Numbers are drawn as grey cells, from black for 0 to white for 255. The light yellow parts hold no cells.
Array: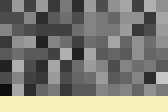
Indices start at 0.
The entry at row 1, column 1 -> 77
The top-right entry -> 144
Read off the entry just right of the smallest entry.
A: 165
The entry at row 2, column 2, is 77
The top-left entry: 65
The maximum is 198
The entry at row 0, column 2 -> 65
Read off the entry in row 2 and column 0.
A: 132
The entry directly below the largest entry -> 120
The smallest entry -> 14
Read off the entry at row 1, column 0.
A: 77
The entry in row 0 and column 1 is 155
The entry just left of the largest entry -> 45
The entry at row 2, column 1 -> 89

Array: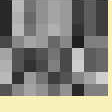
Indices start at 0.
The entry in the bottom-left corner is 84
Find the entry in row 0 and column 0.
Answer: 40
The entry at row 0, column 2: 115
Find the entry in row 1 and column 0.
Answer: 40
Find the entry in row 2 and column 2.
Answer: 115
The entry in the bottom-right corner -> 127
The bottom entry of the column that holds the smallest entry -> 40
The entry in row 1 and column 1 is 176
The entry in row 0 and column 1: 185
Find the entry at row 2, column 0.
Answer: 40
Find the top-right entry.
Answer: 62
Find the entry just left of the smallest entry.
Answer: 136
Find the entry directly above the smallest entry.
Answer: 50

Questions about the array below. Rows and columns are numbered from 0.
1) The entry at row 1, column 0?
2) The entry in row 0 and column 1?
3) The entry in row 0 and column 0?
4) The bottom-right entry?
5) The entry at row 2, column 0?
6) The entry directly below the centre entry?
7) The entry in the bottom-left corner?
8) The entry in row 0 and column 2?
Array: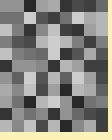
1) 114
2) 147
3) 147
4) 64
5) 193
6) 182
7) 182
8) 40

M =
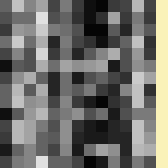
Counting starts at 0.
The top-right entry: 68
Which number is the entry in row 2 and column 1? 152
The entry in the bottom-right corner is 80
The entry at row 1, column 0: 80
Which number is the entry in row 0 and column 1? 193
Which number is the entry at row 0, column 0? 99
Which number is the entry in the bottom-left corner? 68
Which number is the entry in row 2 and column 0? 58
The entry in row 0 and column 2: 133
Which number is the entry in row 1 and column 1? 110

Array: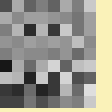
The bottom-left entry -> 67
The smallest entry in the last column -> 98
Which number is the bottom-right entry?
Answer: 201
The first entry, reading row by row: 78
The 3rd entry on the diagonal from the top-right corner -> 201
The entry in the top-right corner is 201
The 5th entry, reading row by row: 98
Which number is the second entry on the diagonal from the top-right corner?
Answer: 117
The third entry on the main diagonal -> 44
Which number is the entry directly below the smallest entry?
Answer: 190
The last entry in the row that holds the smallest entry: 201
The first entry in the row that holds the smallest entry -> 23
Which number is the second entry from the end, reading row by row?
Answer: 126
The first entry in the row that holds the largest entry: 56
